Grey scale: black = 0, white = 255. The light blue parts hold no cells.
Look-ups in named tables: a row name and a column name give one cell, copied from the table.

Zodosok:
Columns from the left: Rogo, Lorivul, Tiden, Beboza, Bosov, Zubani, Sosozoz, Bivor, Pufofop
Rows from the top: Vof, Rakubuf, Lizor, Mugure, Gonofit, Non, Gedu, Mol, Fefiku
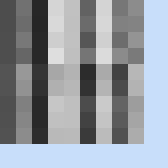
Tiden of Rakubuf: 38
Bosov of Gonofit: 179
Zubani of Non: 50
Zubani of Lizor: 86
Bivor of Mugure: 139
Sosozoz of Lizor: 208
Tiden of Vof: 39
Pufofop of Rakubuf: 131
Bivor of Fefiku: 81
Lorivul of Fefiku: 140
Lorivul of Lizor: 120
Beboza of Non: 176
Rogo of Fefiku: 82
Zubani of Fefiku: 58
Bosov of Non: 183
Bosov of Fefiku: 186
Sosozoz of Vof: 212
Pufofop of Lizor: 148
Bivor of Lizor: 109
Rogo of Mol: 80

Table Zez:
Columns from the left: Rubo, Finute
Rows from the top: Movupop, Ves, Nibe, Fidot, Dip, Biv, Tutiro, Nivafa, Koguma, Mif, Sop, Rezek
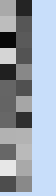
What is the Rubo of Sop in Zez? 231
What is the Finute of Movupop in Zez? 36
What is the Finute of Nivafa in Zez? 47
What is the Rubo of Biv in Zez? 101
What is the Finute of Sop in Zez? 169
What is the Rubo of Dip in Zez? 32
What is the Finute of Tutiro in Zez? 166
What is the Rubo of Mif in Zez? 103
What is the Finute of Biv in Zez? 80
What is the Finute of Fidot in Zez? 83
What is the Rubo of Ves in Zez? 189
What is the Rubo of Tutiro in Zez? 100
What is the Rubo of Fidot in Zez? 213
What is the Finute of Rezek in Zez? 137
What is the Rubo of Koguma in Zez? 178
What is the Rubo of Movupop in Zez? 169
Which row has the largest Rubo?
Sop

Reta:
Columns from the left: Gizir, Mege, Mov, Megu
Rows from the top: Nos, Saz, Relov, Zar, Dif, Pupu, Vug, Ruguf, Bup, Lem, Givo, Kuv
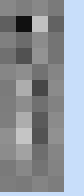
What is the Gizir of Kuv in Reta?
125
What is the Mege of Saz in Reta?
16
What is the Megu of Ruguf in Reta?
139
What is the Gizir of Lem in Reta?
140
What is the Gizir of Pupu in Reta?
123
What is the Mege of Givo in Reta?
136
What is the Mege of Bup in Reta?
197
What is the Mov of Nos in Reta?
136
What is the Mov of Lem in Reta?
110
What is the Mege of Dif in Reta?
142
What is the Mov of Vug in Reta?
112
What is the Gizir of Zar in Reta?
112
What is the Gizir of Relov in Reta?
128
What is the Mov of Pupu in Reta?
71
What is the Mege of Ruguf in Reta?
173
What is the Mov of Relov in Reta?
140
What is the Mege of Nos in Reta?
126
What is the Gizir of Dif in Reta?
134

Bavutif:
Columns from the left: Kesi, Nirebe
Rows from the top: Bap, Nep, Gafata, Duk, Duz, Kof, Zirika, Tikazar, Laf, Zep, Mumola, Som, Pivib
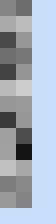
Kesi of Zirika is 150
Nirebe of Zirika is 154
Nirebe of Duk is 120
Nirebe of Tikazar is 151
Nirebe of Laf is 78
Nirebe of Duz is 149
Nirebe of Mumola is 168
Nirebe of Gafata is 150
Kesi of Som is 124
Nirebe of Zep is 19
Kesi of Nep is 170
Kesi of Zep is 161
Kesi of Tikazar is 58
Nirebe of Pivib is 132
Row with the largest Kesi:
Mumola

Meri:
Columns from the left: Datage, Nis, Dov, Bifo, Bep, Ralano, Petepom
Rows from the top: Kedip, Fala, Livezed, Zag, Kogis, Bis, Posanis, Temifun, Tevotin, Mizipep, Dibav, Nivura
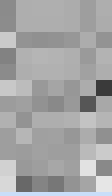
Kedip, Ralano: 158
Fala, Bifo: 174
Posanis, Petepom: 168
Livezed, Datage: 202
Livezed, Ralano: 171
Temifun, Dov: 173
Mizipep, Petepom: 204
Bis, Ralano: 171
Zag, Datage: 129
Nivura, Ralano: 165
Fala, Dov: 174
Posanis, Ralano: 86
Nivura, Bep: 148
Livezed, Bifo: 145
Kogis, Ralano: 161
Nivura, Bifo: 120
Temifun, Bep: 177
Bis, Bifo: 164
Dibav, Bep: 160
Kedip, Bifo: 175
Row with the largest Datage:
Nivura

